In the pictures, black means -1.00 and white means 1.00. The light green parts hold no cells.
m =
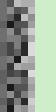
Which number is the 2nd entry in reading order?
-0.35
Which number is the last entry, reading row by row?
0.48
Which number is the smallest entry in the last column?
0.11
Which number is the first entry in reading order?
-0.13
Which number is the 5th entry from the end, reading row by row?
-0.13
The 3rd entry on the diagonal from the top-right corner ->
-0.68
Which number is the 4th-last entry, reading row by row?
-0.80
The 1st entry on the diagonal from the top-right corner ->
0.36
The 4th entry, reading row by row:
0.36
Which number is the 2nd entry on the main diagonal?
0.11

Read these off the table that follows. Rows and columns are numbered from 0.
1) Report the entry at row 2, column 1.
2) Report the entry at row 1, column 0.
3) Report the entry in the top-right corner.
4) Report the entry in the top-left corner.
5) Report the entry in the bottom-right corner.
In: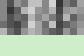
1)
-0.36
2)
0.06
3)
0.28
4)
0.06
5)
0.28
